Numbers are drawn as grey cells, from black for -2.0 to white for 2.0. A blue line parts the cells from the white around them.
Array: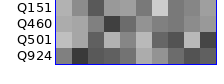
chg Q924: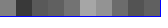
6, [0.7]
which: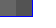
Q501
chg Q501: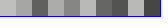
4, [0.8]

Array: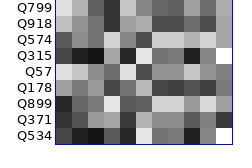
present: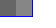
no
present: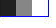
yes
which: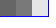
Q899
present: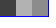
no

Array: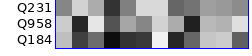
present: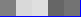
no
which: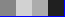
Q958
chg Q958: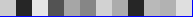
9, [-1.5]
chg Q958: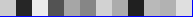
3, [1.6]
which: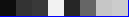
Q184
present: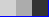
yes

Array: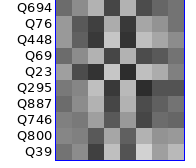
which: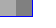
Q23
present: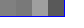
yes
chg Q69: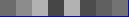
7, [-0.6]
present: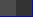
yes
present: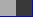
yes
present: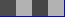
no

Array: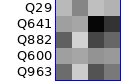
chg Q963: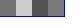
1, [-0.3]
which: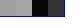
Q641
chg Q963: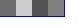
4, [-0.1]
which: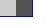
Q963

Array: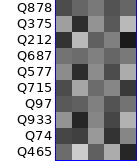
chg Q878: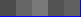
5, [-0.4]
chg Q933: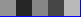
5, [0.8]
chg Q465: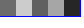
4, [0.7]
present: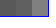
yes
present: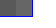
no
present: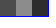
no

